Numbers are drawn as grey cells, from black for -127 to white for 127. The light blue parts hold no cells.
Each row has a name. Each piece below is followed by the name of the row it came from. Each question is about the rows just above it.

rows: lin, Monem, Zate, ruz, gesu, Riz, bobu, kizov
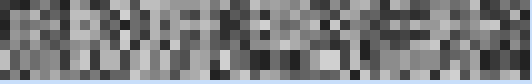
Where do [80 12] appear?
Zate
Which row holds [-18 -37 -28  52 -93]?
kizov
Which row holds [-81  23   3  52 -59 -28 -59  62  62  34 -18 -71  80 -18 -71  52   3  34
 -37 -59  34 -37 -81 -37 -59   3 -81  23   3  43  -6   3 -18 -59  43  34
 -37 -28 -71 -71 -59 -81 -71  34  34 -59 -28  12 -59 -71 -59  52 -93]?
Monem
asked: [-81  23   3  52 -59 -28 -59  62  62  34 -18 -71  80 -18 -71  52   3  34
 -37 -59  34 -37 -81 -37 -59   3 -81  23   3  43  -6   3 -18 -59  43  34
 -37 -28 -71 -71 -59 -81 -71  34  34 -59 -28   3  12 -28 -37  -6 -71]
ruz

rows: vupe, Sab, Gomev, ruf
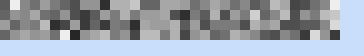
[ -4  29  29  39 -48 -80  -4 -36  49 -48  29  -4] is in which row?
Sab
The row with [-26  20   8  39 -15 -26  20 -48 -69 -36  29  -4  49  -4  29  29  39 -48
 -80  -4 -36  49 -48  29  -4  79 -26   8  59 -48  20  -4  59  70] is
Sab

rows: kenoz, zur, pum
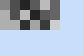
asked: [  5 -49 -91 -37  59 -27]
kenoz
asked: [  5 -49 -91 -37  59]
kenoz
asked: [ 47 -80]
pum
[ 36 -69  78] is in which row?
pum
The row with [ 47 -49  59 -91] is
zur
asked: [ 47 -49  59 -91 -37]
zur
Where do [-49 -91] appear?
kenoz

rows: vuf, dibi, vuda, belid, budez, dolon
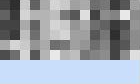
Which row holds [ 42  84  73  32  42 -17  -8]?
vuf
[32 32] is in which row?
belid
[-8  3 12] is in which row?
dolon
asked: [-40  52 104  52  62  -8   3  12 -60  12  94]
dolon
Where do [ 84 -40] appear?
dolon

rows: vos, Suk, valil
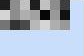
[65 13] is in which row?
vos
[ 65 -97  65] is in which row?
vos

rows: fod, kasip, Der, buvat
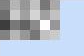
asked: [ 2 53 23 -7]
buvat
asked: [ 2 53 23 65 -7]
fod

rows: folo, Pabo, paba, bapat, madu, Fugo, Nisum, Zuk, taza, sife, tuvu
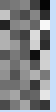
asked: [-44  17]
Zuk
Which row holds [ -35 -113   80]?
Fugo

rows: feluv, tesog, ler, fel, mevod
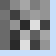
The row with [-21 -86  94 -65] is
mevod
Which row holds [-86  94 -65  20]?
mevod
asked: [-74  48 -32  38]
fel
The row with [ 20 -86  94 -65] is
ler

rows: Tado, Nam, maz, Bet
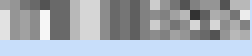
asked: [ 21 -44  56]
Tado
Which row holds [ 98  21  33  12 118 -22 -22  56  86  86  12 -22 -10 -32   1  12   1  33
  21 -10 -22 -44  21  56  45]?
Bet
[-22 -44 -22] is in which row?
Tado

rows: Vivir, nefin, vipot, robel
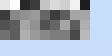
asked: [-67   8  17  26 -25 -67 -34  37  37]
nefin
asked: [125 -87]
Vivir
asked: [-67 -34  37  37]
nefin
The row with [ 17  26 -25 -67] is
nefin
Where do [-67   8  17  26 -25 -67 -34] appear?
nefin

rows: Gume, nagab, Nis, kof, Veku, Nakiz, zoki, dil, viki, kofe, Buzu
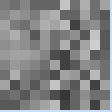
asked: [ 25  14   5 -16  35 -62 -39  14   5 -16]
zoki
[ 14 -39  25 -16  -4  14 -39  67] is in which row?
kof
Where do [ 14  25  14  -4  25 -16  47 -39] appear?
Veku
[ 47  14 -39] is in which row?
kof
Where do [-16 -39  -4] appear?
kofe

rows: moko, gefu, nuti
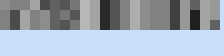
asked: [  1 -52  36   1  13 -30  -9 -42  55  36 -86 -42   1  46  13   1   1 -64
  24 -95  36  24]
gefu
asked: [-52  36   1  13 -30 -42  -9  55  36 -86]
nuti
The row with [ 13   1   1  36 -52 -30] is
moko
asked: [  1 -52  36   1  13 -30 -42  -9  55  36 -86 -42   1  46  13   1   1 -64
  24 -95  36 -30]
nuti

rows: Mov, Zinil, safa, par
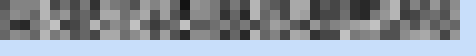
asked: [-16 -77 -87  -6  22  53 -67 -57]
Zinil
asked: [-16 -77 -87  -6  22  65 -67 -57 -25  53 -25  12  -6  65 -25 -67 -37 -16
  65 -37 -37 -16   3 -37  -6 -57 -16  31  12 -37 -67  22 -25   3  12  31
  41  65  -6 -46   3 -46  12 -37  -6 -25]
safa
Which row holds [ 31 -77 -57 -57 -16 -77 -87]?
Zinil
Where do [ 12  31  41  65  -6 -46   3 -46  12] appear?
safa

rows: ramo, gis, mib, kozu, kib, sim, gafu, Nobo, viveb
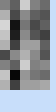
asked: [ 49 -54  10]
gis
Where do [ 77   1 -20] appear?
ramo
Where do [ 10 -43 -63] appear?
kozu

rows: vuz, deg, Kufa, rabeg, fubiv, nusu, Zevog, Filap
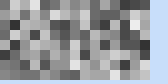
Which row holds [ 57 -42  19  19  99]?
Zevog
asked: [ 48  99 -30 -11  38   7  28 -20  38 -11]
vuz
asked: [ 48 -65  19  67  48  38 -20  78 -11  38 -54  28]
fubiv

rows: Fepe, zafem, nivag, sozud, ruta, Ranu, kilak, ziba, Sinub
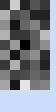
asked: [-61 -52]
ziba
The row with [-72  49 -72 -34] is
kilak
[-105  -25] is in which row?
nivag
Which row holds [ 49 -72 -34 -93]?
kilak
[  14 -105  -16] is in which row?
Ranu
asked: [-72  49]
kilak

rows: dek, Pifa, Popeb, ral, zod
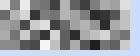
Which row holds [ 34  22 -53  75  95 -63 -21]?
Popeb
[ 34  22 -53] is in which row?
Popeb
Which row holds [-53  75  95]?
Popeb
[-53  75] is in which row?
Popeb

